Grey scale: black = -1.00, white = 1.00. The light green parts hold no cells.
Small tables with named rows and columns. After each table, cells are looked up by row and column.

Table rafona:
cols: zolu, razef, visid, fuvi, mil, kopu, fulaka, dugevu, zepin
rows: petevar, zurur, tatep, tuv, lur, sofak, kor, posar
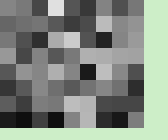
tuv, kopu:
0.38
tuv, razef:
-0.44
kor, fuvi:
-0.06
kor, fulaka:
-0.43
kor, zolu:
-0.27
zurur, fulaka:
0.47
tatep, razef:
-0.37
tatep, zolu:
-0.06
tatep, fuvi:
0.34
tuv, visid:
0.03

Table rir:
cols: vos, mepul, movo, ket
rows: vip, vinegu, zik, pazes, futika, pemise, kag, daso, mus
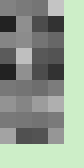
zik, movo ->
-0.09
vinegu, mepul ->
0.12
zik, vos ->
0.04
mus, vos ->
0.28
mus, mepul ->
-0.37
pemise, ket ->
-0.03
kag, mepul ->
0.04
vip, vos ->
0.02
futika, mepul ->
0.13
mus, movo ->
-0.35
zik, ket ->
-0.19
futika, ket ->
-0.61
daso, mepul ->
-0.07
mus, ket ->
0.18

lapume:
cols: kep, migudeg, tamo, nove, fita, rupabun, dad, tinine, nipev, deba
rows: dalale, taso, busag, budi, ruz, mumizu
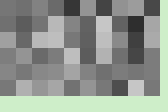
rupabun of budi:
-0.28
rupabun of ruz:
0.01
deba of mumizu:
-0.05
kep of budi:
-0.01
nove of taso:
0.44
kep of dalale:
-0.07
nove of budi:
-0.03
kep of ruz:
0.05
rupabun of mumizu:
0.15
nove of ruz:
0.09
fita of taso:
0.03
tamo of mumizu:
0.17
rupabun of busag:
-0.25
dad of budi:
0.39
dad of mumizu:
-0.06
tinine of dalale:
0.14
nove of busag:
0.49
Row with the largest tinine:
dalale

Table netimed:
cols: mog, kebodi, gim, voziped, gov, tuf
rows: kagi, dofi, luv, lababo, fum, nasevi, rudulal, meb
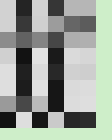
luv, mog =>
0.10
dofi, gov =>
-0.19
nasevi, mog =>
0.74
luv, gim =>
0.03
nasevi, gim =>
0.76
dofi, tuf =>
-0.27
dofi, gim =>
0.62
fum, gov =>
0.62
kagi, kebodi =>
-0.71
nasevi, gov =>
0.71
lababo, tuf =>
0.68
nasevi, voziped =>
-0.83
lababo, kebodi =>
-0.85

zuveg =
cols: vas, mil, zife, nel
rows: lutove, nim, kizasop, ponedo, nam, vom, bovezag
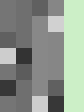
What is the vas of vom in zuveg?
-0.57
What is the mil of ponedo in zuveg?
-0.59
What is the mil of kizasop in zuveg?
-0.13
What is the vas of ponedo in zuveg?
0.60
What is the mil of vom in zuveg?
-0.13
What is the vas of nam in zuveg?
-0.09

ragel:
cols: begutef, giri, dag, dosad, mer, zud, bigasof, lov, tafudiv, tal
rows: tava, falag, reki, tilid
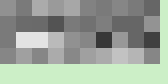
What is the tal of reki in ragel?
-0.50
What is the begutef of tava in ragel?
0.14
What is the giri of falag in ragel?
-0.15
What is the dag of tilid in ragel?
0.04
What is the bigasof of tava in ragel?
-0.04
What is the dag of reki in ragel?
0.79
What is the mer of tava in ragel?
0.32
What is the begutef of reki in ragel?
-0.04
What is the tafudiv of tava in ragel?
-0.04
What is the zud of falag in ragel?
-0.11
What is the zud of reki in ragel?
0.04
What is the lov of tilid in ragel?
0.51

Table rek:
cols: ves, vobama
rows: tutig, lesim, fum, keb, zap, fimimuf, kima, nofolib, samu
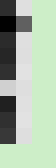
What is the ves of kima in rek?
-0.75
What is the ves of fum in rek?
-0.66
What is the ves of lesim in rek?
-0.99
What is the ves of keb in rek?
-0.70
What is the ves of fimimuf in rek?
0.63
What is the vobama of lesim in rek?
-0.25
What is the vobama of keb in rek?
0.74
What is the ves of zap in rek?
-0.62
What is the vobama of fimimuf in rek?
0.74
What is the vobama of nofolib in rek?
0.77
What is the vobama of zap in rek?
0.77
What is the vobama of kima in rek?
0.76
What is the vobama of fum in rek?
0.75
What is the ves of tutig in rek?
-0.64

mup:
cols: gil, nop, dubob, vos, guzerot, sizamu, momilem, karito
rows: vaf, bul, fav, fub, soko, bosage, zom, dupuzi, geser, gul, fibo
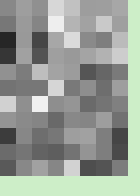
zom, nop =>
0.12
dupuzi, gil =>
0.16
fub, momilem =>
0.40
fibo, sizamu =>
-0.39
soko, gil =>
0.14
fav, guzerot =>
0.72
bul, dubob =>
0.04
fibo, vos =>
0.05
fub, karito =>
0.61
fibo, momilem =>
-0.34
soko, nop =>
-0.03
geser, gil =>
-0.53
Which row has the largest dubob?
zom

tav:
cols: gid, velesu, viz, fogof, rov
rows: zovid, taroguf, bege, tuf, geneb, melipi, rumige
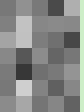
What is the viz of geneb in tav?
-0.12
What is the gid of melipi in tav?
-0.06
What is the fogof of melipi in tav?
-0.25
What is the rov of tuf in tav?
-0.07
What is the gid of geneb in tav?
-0.04
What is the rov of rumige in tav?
-0.23
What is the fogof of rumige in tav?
0.05
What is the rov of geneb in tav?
0.16
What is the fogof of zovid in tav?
-0.42
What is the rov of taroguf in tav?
0.07
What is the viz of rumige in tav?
-0.08
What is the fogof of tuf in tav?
-0.21
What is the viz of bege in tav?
-0.02
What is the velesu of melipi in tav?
0.62
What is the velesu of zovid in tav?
0.14
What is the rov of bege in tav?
-0.44
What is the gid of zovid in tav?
-0.06

